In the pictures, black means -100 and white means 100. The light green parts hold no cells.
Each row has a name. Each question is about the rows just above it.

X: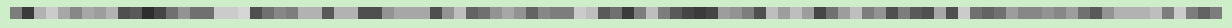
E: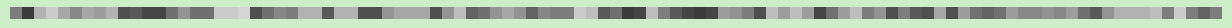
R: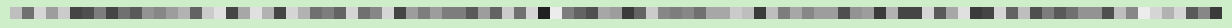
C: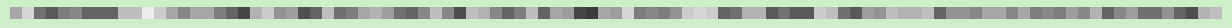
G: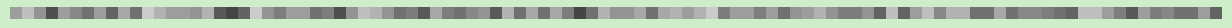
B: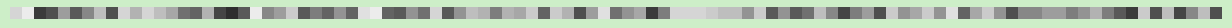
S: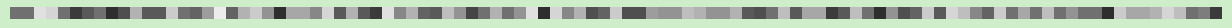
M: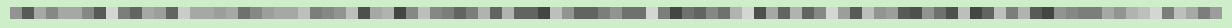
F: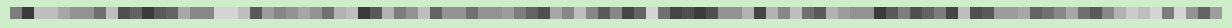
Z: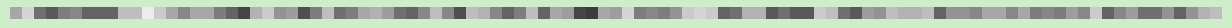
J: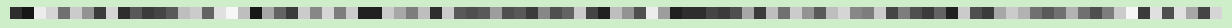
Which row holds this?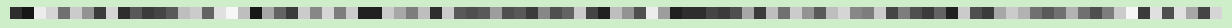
J
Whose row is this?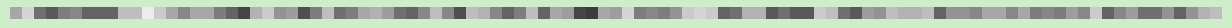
Z
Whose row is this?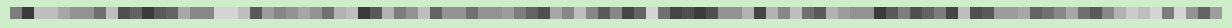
F
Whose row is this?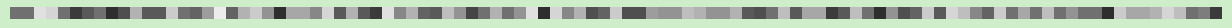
S

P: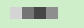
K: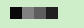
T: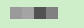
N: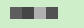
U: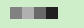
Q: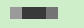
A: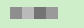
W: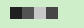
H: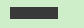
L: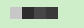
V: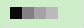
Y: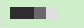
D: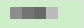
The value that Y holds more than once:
[-65]
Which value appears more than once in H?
[-55]

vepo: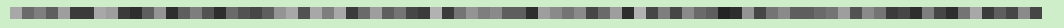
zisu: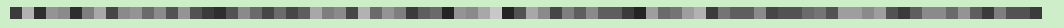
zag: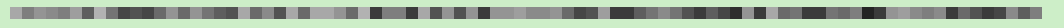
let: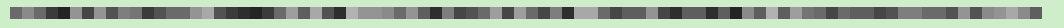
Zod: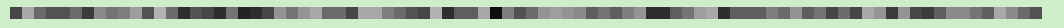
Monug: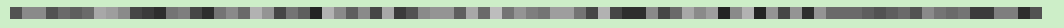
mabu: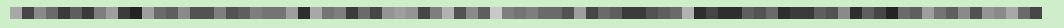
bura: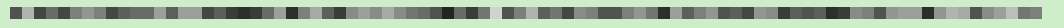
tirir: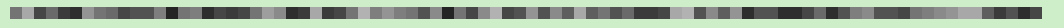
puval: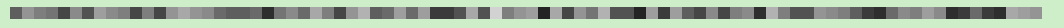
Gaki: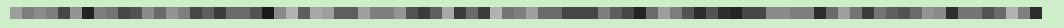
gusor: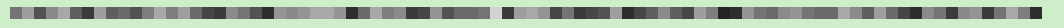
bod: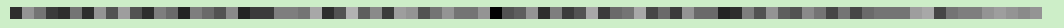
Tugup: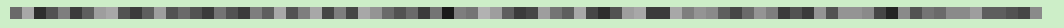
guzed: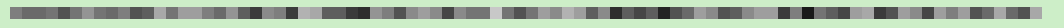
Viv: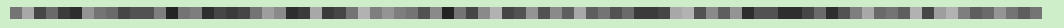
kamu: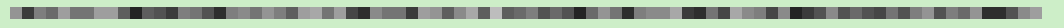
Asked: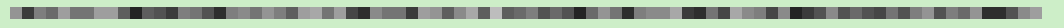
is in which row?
kamu
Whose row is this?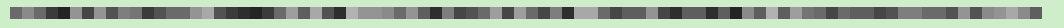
let

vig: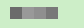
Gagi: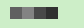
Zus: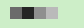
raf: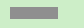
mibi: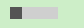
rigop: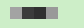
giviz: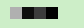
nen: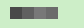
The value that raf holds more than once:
[12]
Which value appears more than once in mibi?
[62]
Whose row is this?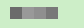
vig

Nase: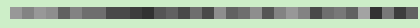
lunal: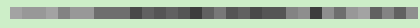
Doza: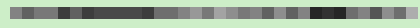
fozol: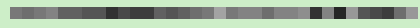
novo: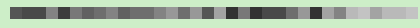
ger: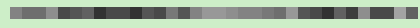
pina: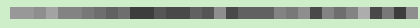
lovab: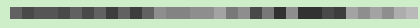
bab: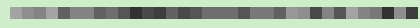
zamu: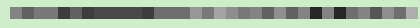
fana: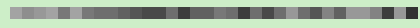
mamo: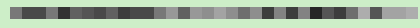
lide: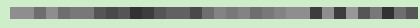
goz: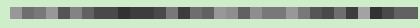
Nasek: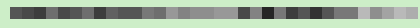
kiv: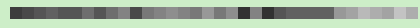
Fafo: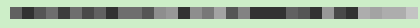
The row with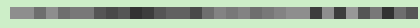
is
lide
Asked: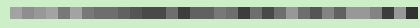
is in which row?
fana
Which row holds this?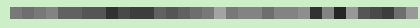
fozol

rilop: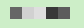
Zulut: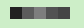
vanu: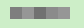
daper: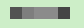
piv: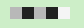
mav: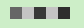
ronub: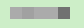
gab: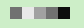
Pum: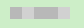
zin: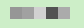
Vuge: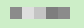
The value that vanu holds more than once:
[18]
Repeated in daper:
[9]
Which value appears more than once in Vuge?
[9]
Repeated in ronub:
[34]

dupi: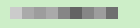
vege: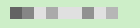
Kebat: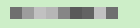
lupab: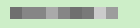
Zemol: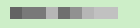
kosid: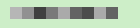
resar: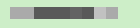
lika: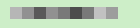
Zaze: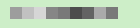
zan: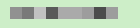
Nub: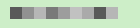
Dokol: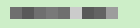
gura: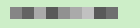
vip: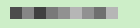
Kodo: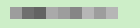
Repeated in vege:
[76]
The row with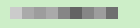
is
dupi
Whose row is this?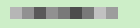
lika
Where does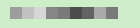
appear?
Zaze
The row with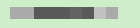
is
resar

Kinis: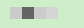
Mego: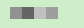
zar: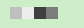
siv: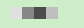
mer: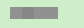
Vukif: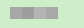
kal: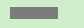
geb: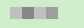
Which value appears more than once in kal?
[-3]
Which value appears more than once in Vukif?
[32]
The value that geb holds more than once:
[50]
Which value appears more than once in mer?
[14]

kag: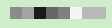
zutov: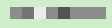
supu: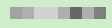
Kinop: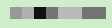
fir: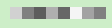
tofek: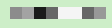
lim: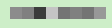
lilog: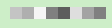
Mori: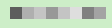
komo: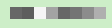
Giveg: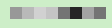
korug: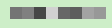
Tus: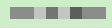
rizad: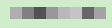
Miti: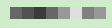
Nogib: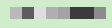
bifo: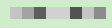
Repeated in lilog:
[0]
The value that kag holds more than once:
[45]
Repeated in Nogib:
[-54]
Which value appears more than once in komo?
[-19]
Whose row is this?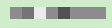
zutov
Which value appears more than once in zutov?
[10]
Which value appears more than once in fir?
[0]

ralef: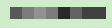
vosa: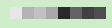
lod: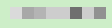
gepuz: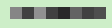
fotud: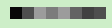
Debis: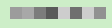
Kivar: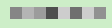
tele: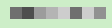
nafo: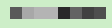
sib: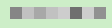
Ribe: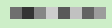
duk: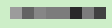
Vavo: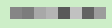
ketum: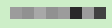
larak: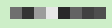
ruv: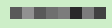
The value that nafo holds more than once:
[41]
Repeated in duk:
[-3]
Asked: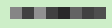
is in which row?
gepuz
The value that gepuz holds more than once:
[-49]

